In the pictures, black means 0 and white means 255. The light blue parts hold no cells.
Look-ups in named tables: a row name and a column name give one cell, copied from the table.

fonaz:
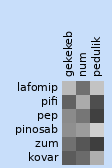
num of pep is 118
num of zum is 86
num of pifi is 171
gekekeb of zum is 113
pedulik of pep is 64
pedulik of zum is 62
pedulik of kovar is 175
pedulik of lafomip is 195

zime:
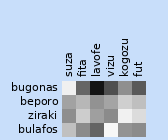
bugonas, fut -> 89
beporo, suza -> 162
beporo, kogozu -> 207
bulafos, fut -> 139
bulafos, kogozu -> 147
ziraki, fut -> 220
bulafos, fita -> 139
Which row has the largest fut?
ziraki

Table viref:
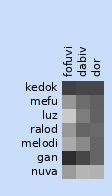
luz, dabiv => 125
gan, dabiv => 71
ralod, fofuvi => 152
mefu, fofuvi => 151
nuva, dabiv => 181
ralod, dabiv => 101
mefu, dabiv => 109

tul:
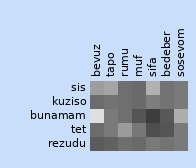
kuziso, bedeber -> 115
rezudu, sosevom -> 122
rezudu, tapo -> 97
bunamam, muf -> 85
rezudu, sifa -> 121
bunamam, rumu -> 111
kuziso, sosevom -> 122
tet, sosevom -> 122
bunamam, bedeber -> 88
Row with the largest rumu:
tet

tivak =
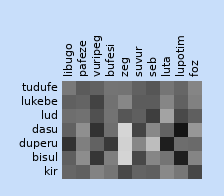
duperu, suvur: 135
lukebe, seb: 92
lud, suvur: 95
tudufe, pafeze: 91
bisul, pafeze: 141
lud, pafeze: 113
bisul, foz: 133
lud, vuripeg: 80
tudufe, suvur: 97
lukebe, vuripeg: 67
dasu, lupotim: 20
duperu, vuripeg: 98
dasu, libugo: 97
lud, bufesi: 115

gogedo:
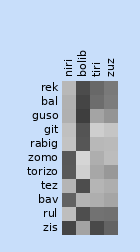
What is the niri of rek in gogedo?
184
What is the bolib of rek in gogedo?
76
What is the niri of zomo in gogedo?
88
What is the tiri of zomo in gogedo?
174
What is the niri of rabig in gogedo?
195
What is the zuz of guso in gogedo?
148
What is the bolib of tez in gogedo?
77
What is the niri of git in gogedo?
192
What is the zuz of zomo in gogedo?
188
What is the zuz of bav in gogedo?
165
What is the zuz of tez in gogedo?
174

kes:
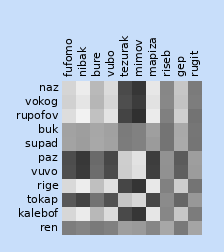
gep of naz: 198
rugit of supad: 117
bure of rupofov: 193
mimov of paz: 226
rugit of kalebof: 124
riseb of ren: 167
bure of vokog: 182
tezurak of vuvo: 205
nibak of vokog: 229
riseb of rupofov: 128
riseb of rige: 129
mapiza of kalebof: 230
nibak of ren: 132
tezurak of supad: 124
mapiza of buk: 159
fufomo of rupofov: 221
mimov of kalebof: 54
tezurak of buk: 123
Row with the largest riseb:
ren

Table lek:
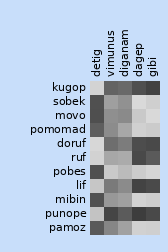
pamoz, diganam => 161
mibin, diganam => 160
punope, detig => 195
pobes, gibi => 213
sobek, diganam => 145
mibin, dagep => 210
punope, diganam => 91
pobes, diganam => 187
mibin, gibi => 205
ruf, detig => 210
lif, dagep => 67

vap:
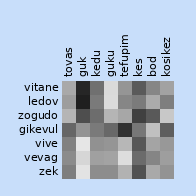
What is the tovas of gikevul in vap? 102
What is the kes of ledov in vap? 123
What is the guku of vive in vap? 149
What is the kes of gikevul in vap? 119
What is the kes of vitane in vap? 90
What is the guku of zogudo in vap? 181
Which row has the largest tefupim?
vevag

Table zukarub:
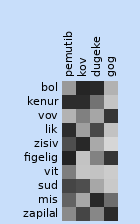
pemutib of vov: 179
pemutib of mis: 99
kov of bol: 37
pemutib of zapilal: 138
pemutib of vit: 126
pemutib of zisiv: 78
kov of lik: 159
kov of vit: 197
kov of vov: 128
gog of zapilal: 42
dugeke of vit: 195
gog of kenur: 196
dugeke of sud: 167
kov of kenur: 44
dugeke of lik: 72
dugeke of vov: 166
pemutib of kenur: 44

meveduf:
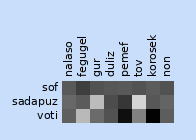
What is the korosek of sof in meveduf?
92
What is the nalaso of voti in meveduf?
95
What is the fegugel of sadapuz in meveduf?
91
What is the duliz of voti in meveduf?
82
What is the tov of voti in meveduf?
129
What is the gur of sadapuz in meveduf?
188
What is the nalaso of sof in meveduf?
89
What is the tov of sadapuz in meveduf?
212
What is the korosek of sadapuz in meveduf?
87
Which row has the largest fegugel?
voti

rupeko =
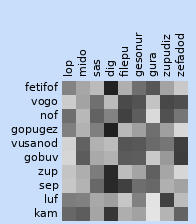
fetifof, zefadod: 201
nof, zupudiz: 81
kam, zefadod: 99
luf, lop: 125
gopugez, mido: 178
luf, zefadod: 188
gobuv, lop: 214
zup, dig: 41
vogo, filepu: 74
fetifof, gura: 87
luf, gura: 227
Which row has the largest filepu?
luf

